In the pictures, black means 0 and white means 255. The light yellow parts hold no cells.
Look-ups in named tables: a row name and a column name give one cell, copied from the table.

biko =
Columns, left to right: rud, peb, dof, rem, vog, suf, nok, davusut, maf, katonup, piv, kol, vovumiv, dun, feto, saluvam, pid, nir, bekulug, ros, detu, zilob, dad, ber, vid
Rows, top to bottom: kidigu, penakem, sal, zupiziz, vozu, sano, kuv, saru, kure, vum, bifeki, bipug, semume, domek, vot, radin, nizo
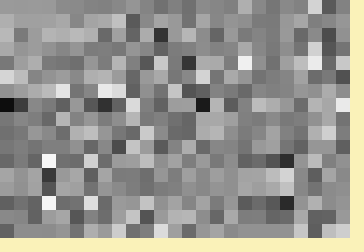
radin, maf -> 158
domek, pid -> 144
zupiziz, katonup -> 149
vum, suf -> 177
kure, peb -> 134
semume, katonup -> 124
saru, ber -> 167
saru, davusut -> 49
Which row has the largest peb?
sano

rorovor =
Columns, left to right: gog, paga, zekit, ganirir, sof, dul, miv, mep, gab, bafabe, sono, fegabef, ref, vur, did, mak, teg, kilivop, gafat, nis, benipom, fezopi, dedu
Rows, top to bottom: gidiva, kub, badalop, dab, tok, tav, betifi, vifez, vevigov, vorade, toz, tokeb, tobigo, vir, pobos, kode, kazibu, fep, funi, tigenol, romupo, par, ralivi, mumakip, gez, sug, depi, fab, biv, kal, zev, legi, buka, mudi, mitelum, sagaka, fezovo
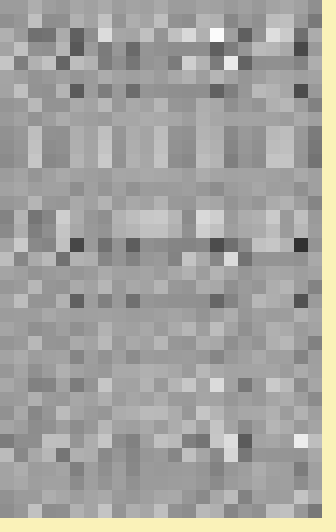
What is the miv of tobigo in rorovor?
158
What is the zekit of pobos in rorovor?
181
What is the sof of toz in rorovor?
144
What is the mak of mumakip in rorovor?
189
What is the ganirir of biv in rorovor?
155
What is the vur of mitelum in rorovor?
158
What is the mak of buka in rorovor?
138
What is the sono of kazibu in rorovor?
192
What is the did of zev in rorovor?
159
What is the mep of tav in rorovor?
172
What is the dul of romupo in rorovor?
170
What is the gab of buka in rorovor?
150
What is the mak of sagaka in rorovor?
167
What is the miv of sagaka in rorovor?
164
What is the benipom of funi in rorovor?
148
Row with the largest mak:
badalop

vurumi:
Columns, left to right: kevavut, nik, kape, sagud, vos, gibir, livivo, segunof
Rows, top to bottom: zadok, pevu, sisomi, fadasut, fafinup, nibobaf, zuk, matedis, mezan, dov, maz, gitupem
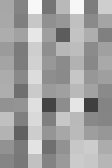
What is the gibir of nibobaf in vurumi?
198
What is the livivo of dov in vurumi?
158
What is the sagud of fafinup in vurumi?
152
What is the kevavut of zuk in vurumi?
174
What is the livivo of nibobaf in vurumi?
151
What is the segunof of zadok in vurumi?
206
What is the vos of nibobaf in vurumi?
138
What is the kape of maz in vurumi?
227
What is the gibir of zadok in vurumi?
247
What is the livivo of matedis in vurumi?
63
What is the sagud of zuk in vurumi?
155
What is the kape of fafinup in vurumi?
209
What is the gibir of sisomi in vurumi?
195
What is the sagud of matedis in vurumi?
68
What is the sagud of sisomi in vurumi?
159
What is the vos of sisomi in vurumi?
92
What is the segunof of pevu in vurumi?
164
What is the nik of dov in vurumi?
97
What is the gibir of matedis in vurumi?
229
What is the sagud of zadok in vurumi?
117
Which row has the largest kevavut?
mezan

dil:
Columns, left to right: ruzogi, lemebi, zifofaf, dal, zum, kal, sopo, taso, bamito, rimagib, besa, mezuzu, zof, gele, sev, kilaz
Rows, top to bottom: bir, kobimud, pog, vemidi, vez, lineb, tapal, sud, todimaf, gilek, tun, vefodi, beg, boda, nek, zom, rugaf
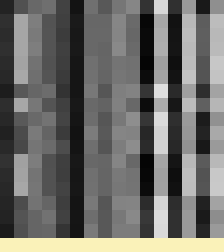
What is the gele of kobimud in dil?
184
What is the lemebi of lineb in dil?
168
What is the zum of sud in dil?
64
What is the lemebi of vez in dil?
163
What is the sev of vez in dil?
84
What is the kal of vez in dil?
22
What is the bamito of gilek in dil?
133
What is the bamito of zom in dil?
120
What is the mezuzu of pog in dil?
172
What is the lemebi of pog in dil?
166
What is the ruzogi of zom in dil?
35
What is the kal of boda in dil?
23
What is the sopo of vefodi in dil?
104
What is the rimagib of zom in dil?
137
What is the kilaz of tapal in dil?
163
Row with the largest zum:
tun

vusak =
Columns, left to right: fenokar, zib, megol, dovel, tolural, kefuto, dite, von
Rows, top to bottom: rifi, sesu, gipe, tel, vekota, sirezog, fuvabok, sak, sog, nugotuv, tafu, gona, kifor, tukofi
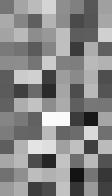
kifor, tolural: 184
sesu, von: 166
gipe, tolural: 190
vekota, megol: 117
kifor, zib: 143
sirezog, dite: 176
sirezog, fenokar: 92
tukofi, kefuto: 52

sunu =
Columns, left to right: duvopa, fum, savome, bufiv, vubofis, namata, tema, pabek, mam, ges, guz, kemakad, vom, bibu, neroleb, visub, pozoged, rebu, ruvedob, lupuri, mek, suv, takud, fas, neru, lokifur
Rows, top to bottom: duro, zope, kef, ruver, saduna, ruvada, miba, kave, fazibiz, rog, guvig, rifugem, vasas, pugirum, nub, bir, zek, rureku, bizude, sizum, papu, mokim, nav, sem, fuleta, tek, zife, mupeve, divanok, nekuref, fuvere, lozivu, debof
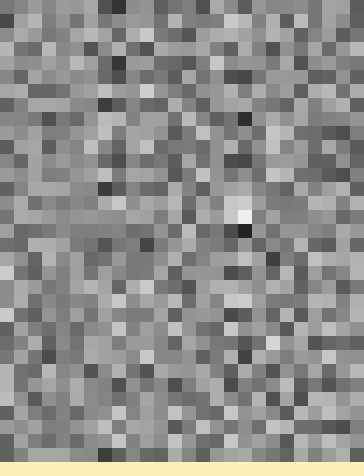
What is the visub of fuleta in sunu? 120
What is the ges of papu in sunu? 173
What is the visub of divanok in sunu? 174
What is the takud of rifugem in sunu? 95
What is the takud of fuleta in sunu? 84
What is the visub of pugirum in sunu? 152
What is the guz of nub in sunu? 168
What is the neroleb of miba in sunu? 144
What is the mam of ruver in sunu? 176
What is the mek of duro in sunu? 136
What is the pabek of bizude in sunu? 114
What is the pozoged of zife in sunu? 96
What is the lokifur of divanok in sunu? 173
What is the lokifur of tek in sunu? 144
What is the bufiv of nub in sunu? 137

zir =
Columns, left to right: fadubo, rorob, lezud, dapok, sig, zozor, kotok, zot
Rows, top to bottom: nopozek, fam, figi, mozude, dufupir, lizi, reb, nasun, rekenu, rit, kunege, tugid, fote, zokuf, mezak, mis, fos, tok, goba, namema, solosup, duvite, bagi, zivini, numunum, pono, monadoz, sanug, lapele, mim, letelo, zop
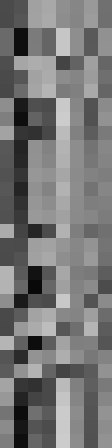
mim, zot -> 147
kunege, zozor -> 141
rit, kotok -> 93
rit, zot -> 122
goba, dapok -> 168
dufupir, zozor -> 99
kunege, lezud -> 145
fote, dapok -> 146
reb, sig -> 123
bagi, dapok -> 173
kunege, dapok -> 130
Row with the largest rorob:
dufupir

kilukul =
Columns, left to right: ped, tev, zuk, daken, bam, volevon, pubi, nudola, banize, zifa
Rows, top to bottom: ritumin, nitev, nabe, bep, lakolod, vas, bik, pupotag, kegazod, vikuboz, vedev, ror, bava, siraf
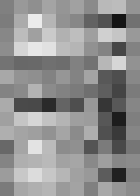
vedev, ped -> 104
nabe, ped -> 135
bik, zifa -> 123
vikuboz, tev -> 164
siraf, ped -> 123
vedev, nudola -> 123
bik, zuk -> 179
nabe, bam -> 177
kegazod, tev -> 197
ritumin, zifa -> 148
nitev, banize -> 20

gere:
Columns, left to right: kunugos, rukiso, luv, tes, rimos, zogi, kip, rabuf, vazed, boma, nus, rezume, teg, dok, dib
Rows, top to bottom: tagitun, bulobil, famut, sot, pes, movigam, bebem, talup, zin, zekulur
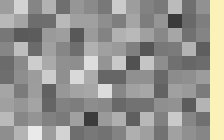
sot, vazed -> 154
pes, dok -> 103
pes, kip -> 221
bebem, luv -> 157
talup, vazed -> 104
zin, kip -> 59
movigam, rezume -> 105
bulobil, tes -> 110
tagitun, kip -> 138
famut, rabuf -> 131
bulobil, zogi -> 160
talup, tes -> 101
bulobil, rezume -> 149

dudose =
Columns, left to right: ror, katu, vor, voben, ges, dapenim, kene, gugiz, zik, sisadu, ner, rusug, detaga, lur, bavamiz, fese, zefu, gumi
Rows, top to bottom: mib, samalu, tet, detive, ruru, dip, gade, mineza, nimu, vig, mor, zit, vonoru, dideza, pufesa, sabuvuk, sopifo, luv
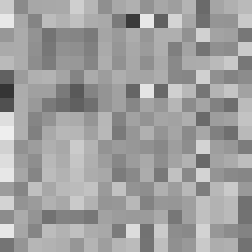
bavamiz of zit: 105
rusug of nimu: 165
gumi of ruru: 119
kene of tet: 122
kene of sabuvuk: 119
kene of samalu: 172
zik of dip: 174
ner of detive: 155
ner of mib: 146
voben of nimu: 147
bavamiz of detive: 116
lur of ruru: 171
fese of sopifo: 151
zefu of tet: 160

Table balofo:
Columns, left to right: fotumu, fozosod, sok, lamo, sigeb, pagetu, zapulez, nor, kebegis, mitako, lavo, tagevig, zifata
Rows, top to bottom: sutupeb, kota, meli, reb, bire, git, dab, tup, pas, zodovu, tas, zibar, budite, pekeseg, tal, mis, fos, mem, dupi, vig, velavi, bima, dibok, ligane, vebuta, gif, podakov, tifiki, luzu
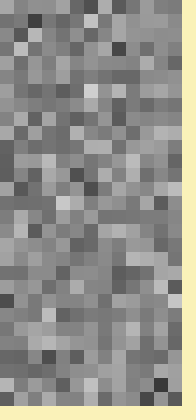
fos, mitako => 161
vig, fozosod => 113
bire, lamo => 126
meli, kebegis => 166
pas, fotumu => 131
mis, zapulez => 154
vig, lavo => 114
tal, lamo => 114
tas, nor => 175
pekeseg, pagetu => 148
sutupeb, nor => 173
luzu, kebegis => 148

